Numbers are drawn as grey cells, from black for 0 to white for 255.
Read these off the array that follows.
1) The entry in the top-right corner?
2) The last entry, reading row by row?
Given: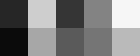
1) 246
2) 186

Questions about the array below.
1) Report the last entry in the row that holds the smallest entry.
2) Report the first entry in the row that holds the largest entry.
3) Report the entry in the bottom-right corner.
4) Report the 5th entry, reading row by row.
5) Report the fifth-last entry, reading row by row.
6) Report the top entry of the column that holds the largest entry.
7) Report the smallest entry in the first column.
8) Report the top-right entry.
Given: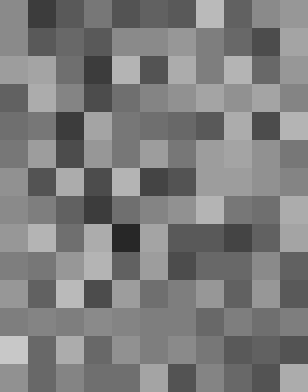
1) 164
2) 200
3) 172
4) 83
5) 83
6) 138
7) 97
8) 151

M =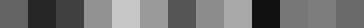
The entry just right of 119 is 125
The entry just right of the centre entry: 140
